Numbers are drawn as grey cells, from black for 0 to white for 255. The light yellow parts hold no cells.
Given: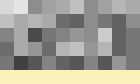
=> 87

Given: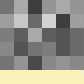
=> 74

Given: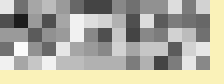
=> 198

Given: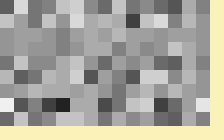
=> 117

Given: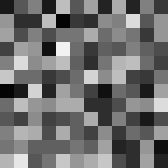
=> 87

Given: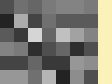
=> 112

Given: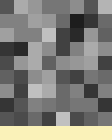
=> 106
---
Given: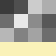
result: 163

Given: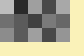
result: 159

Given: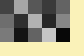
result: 99

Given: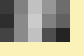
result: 193

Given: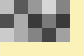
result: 132

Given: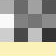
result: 194

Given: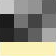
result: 96
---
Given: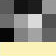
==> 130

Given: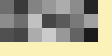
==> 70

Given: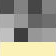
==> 61

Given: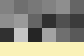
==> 197

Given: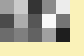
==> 127

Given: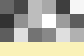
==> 223

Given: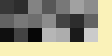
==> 67

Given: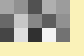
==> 222

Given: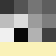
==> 8

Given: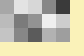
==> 135
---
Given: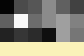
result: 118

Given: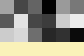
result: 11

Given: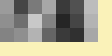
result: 167

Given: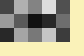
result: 60

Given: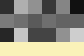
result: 206

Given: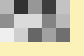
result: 111

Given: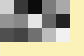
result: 241

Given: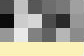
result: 139

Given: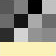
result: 137
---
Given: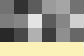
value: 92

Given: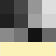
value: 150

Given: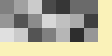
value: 203

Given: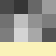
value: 103

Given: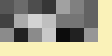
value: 77

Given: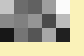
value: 97
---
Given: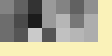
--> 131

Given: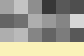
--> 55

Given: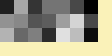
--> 116

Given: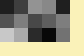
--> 147

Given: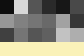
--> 42

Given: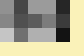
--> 155
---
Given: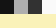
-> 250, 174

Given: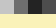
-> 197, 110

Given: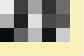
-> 235, 223

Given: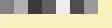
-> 238, 176

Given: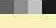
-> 194, 142

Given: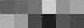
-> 207, 175
